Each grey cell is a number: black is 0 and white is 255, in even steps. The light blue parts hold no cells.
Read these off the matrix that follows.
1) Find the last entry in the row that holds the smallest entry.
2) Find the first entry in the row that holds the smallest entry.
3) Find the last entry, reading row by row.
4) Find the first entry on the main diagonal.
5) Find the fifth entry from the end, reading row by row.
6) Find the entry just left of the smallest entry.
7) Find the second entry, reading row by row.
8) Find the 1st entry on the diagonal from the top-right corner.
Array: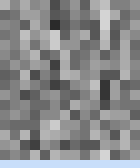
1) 159
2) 137
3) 159
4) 180
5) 171
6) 137
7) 137
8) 148
